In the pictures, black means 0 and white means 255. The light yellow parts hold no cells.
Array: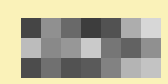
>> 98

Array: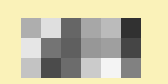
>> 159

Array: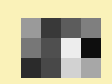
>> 237

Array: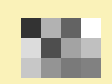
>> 163

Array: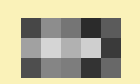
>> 207

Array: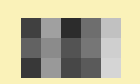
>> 118

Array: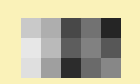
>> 129

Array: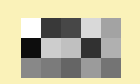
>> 49

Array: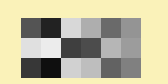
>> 182

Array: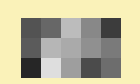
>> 144
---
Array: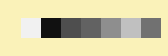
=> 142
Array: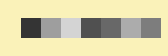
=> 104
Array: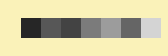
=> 156
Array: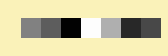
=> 175
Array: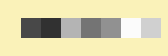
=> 145
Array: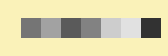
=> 205
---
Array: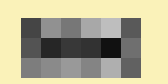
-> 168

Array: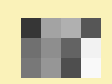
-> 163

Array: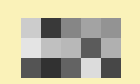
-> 134

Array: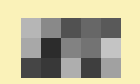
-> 81

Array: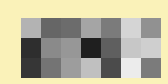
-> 123

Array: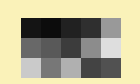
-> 33

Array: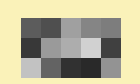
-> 160

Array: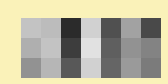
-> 80
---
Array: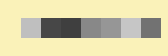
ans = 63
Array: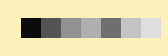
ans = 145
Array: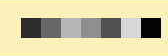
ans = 183
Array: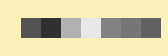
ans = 177
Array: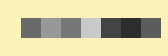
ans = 119
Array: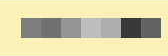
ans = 148
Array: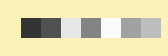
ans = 231
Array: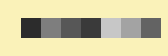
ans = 87
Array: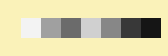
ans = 107
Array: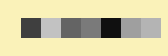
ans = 100
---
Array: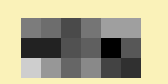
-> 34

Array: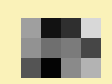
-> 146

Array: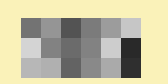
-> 212

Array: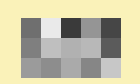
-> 127

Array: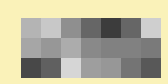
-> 166

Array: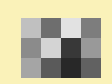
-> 139

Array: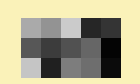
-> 87

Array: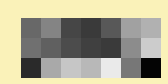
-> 112

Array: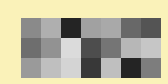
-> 110
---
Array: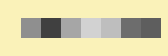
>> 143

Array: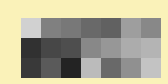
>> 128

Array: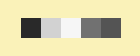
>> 113

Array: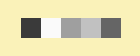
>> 159

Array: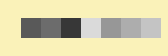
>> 151

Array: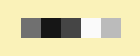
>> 112

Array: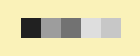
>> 157

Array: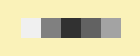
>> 128
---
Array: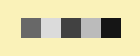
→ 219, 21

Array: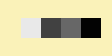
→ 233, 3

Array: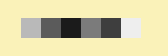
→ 238, 27

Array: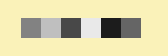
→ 233, 28

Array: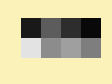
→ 227, 9

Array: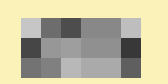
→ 198, 56

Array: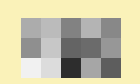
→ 241, 45

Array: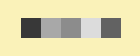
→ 220, 56

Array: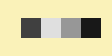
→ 223, 24

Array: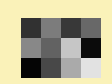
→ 226, 5
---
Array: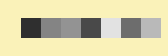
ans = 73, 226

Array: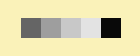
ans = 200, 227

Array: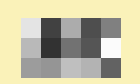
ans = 114, 251

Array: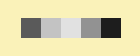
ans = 225, 225

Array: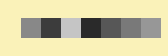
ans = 42, 197

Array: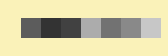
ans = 172, 199
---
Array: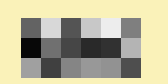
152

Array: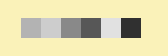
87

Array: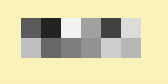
146

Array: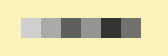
148

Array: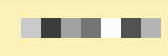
251

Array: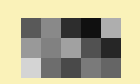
73

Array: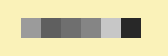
133

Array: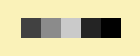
202
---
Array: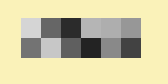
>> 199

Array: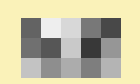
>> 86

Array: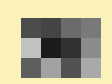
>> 27

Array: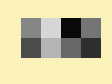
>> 180

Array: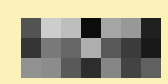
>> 121

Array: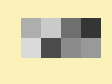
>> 75

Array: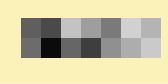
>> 11

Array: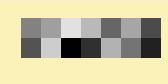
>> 205

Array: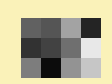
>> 66
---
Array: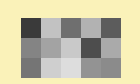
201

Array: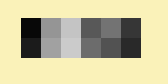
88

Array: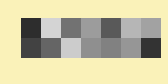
89

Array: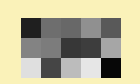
55

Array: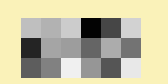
101

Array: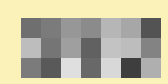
195

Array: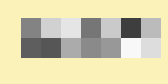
202
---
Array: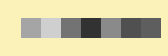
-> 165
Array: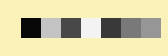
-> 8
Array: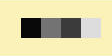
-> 9
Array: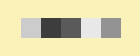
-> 204
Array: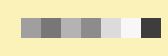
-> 159
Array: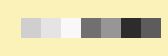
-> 207
